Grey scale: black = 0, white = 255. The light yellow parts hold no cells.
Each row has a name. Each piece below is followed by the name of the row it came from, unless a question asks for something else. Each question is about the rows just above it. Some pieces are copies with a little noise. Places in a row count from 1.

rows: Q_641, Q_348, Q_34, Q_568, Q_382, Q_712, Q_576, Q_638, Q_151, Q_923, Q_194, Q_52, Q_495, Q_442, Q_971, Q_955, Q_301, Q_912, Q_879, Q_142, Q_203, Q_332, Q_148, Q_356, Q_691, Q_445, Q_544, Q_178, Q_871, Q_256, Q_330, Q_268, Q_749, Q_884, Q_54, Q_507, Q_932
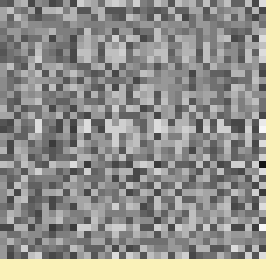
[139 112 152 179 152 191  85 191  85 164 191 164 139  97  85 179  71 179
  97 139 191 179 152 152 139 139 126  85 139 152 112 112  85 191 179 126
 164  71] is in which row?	Q_495
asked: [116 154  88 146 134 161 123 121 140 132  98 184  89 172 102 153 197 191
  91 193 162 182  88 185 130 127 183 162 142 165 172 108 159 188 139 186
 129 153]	Q_442
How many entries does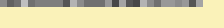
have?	29
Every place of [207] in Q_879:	16 17 18 24 27 30 32 33 36
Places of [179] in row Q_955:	1 13 15 20 23 34

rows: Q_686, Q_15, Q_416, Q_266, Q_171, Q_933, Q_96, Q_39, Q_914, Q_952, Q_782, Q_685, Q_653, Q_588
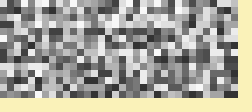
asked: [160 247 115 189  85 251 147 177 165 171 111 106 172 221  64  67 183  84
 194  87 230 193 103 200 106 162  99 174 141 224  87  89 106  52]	Q_782
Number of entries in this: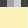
4
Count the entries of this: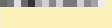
15
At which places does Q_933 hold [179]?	12 17 21

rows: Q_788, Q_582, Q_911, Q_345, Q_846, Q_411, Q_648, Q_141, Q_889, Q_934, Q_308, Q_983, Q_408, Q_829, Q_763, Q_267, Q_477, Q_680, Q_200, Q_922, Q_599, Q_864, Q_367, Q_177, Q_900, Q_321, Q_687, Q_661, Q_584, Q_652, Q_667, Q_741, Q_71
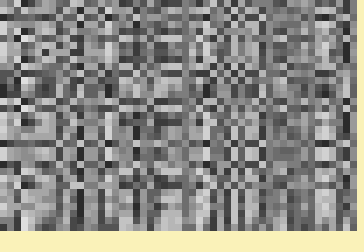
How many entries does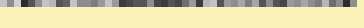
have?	51
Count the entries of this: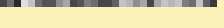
31
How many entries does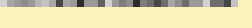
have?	34
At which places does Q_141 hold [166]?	2 3 8 9 10 13 14 15 17 36
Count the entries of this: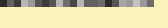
22
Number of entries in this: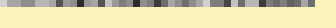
45
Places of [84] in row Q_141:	23 24 32 48

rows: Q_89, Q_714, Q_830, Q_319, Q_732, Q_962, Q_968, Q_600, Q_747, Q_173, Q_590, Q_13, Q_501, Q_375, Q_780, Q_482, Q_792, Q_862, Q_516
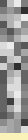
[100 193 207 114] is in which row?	Q_747
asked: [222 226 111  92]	Q_968
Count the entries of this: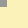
1
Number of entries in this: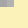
2

